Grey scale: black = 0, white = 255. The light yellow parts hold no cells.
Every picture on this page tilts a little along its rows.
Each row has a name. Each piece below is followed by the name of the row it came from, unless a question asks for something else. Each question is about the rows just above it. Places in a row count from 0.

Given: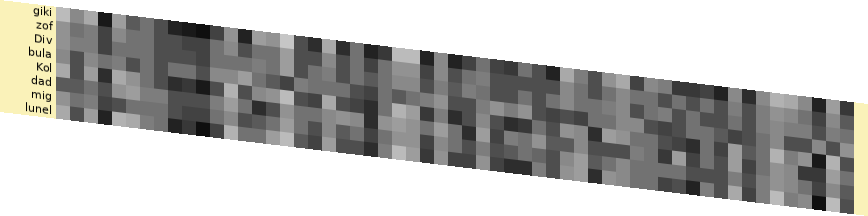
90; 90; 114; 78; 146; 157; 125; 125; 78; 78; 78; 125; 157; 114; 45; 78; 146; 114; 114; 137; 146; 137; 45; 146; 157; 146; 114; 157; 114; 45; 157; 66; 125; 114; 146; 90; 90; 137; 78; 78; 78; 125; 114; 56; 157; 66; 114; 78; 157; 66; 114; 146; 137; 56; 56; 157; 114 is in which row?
dad
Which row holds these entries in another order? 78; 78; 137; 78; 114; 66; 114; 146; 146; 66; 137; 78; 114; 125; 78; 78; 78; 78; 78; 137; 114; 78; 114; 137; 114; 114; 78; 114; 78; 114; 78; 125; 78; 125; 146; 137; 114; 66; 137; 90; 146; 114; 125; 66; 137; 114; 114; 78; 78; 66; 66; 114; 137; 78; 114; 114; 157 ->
zof
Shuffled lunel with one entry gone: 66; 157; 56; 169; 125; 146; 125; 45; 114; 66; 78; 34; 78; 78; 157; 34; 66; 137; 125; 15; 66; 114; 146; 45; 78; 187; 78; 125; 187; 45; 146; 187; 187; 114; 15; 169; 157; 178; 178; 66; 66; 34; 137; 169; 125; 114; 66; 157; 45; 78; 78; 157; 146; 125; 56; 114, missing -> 90
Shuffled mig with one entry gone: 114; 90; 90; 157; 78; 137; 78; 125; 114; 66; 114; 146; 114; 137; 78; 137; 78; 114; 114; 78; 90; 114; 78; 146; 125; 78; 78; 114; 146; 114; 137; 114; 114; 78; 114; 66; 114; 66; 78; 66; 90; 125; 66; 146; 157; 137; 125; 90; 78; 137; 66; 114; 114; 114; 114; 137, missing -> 102

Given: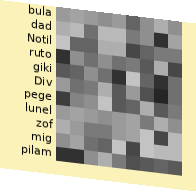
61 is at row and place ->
pege, 0
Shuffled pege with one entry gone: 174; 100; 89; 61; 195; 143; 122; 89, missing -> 132
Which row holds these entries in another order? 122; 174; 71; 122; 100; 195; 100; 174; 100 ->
Notil

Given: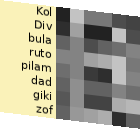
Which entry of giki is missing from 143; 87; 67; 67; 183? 173
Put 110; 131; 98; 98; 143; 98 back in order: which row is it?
dad
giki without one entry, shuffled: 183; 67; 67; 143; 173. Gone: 87
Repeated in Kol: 120
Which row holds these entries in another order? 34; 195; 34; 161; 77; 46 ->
Div
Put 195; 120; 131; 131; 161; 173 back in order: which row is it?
ruto
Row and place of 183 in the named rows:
giki, 5

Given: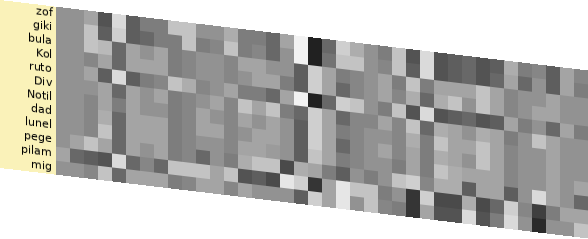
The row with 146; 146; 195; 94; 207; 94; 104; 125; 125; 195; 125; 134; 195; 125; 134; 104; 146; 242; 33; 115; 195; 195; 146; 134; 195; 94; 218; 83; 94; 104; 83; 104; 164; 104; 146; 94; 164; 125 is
giki
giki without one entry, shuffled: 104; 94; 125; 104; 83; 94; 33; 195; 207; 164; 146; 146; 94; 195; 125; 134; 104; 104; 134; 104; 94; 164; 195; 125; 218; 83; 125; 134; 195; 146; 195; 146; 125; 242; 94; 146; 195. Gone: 115
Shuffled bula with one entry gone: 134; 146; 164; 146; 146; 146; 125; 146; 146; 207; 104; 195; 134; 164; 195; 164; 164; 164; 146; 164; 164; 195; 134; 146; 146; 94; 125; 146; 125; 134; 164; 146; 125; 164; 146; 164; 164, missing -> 185
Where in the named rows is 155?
lunel, 15

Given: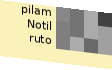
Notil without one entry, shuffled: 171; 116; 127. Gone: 160
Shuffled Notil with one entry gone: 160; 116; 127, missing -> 171
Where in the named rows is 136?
pilam, 0
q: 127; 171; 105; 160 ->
ruto
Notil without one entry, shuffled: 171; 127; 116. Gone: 160
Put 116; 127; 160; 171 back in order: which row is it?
Notil

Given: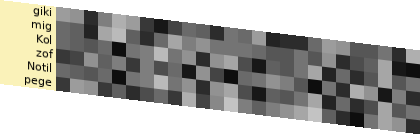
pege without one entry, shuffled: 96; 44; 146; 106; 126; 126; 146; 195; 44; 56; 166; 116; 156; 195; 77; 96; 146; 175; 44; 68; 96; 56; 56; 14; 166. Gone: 136
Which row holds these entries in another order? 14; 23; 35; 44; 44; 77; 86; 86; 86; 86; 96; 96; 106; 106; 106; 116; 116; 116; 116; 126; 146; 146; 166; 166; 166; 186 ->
Kol

